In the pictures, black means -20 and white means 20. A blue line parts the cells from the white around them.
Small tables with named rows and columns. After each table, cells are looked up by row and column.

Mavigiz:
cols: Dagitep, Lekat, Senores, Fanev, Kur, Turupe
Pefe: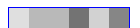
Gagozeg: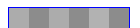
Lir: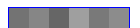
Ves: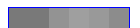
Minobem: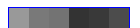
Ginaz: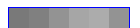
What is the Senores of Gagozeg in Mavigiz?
7
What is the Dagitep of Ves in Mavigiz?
-1
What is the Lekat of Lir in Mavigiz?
1
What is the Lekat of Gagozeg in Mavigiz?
2
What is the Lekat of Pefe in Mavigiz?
9
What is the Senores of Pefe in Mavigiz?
9
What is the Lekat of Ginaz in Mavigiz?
0
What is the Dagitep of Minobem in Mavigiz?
4
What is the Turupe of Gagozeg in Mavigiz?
2
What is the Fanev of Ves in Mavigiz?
5
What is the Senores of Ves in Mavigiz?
3
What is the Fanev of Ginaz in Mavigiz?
6
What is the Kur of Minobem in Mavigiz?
-11
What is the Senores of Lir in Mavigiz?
-4
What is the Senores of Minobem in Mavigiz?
-2
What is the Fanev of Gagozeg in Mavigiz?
2
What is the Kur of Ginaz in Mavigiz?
7

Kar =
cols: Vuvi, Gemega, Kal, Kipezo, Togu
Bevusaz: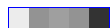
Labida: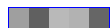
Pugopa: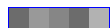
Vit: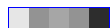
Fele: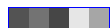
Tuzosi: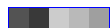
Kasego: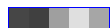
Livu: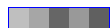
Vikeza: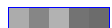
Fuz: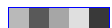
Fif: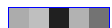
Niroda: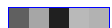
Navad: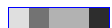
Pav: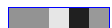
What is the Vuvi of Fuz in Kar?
9
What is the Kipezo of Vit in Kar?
3
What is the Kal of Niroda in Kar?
-15
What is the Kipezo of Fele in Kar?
16
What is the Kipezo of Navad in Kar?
8
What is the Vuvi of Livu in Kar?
10
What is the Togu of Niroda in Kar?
8
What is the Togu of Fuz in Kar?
-11
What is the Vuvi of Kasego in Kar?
-9

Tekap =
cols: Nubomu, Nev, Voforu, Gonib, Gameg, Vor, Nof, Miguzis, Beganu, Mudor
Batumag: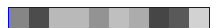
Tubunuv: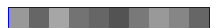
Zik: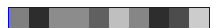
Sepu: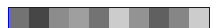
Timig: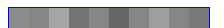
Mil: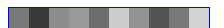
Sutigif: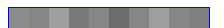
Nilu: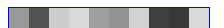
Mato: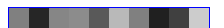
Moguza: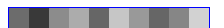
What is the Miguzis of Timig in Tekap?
5
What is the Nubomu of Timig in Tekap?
2
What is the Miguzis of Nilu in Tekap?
-10
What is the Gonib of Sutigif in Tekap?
-1
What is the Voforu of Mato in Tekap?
1
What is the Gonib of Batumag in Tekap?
9
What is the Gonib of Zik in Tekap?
2
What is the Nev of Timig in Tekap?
1
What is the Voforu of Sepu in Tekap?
2
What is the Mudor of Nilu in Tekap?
14
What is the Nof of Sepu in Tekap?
3
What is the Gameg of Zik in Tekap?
-5
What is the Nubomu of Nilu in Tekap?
4
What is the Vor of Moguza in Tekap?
11
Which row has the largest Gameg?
Nilu

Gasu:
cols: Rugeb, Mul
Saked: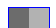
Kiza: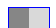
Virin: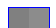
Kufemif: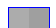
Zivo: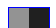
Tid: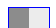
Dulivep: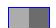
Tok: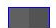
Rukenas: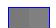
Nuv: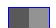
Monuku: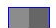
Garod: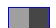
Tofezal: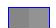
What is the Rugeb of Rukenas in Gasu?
-1
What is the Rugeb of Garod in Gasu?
5
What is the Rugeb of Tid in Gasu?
2
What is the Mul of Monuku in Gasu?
-4
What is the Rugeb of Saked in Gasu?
-3
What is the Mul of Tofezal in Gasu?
3
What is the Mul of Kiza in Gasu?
14
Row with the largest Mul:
Tid

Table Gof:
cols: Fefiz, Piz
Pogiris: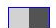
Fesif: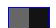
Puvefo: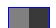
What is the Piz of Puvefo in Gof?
-11
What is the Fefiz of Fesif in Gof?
-4
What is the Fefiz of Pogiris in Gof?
13
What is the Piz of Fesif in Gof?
-17
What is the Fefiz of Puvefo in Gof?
0
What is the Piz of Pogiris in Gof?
-7
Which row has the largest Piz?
Pogiris

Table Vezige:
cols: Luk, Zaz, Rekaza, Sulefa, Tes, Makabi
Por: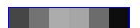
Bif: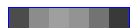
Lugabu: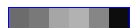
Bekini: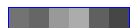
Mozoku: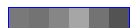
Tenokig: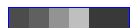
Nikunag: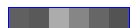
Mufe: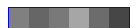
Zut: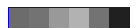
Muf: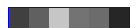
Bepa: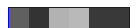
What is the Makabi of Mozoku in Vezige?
-7
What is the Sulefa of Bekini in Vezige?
7
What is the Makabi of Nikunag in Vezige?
-7
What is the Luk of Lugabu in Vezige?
-3
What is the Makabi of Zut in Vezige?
-15
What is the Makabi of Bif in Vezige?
-11
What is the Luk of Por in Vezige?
-9
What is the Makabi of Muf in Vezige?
-14
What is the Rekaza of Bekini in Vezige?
4
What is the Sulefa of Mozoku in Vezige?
6
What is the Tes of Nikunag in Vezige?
-4
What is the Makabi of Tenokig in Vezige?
-11
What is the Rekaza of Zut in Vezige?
4
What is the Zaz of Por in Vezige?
-2
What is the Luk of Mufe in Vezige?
0
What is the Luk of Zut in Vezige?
-3
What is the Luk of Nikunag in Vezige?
-5
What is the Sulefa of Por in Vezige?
6
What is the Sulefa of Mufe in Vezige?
6
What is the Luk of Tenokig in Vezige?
-8
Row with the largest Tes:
Lugabu

